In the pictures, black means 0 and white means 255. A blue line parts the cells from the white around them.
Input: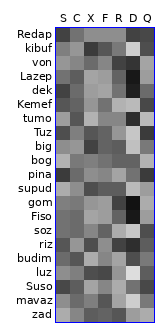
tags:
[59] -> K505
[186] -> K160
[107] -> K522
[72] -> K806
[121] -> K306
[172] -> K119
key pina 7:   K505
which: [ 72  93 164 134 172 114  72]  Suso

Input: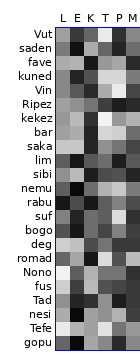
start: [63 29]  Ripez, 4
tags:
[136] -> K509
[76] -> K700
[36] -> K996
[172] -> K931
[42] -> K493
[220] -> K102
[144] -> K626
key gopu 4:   K509
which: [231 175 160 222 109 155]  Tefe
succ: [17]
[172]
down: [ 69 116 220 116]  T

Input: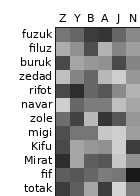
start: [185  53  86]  zole, 3
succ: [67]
[185]
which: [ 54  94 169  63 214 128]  totak
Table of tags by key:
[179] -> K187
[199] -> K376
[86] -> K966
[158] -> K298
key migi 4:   K376
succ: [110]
[67]
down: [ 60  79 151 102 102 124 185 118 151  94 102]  B

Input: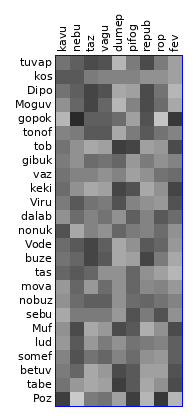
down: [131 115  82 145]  rop
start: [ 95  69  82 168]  Dipo, 2
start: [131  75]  Moguv, 6
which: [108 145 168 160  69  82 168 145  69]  keki
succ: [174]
[145]
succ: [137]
[131]

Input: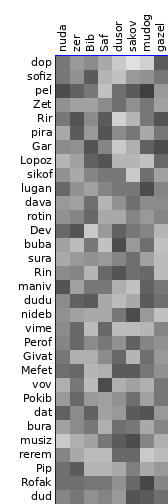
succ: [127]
[169]
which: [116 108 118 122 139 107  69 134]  Rofak

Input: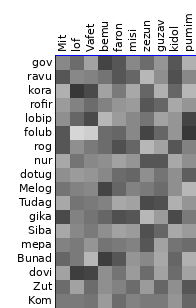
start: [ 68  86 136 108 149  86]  gov, 4
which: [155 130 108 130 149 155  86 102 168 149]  rofir
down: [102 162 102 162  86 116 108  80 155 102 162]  guzav

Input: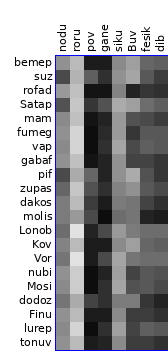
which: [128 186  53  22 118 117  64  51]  dakos
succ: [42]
[153]
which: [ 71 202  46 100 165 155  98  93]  Satap
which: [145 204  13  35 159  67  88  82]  nubi
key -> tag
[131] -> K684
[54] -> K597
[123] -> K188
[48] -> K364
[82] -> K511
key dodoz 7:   K597
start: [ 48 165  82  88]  Mosi, 4
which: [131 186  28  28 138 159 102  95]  Kov

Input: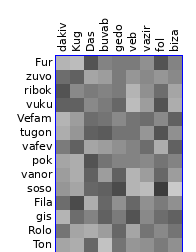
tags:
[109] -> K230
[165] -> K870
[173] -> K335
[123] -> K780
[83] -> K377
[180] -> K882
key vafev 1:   K780
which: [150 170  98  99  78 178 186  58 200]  soso
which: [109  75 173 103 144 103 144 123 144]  Fila
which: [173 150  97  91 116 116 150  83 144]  tugon
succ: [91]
[116]
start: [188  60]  soso, 7
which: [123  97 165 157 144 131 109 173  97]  vafev

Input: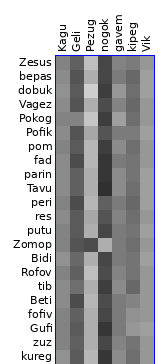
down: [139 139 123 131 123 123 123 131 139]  gavem
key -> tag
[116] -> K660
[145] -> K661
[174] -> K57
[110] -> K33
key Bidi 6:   K660
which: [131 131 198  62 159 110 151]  Pokog
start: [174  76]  Vagez, 3
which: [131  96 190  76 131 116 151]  Rofov
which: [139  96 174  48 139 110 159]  Tavu

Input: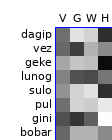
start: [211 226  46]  sulo, 2
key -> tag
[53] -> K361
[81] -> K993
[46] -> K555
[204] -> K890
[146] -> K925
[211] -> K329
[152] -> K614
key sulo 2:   K329
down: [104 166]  V
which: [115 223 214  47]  dagip

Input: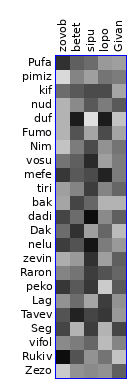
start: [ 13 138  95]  dadi, 3
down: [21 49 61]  sipu
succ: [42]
[159]
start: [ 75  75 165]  kif, 3
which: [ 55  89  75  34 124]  mefe
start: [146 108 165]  Lag, 1
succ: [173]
[153]

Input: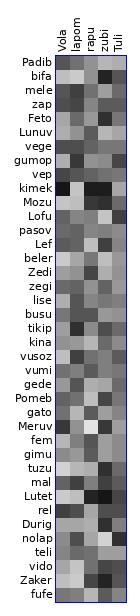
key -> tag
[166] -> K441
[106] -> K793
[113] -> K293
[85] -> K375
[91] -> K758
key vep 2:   K375
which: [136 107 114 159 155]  teli
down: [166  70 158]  zubi
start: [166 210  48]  nolap, 3
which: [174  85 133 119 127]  lise
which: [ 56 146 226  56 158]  Meruv
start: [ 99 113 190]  Pomeb, 1

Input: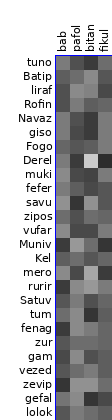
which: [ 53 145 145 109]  zevip
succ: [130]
[73]
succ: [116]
[138]
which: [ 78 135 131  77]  liraf
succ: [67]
[123]
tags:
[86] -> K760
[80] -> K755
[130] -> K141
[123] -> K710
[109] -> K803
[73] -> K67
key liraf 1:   K755

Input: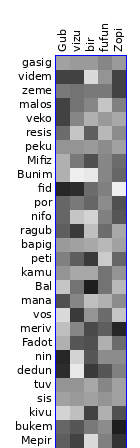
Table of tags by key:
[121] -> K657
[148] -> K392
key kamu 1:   K392
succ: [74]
[94]
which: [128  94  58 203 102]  peti
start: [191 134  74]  meriv, 1
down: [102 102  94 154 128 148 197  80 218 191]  Gub

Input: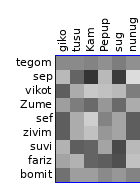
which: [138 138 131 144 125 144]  tegom
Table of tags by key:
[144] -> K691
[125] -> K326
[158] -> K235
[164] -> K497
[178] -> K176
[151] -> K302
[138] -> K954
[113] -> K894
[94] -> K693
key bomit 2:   K235
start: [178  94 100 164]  suvi, 1
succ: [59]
[220]
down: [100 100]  Kam
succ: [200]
[193]

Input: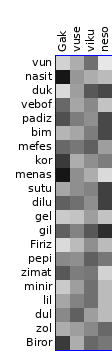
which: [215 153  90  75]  duk
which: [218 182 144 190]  Firiz
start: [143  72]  padiz, 3
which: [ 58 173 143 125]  kor
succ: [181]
[166]
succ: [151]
[173]

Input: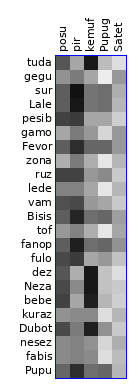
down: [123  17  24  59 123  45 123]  pir
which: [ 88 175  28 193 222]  dez
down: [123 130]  pir
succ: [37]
[110]

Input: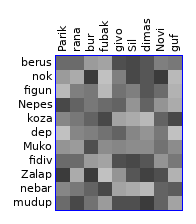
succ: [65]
[79]
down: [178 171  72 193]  guf
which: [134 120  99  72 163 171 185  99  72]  koza

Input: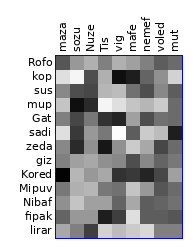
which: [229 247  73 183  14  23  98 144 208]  kop
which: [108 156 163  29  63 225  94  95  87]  fipak
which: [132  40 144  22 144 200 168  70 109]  zeda

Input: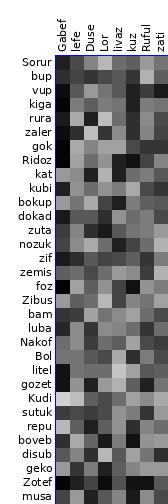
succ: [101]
[26]
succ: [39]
[139]
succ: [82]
[18]
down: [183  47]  Gabef
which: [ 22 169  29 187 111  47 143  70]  rura

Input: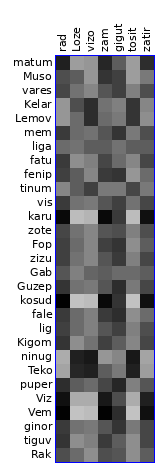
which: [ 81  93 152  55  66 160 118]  Muso
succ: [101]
[93]
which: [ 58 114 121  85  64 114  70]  vis
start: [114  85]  mem, 3
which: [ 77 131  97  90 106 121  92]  Gab
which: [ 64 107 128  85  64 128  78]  lig

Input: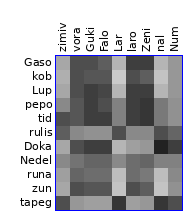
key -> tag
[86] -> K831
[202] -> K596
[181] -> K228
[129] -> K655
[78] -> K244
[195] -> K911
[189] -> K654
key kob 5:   K596
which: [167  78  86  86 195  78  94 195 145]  zun
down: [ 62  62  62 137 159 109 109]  laro
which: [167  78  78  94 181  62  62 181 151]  Gaso
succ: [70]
[181]

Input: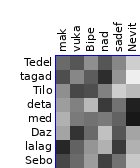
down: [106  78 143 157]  mak
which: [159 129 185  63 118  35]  deta
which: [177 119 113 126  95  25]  med
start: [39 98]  lalag, 1

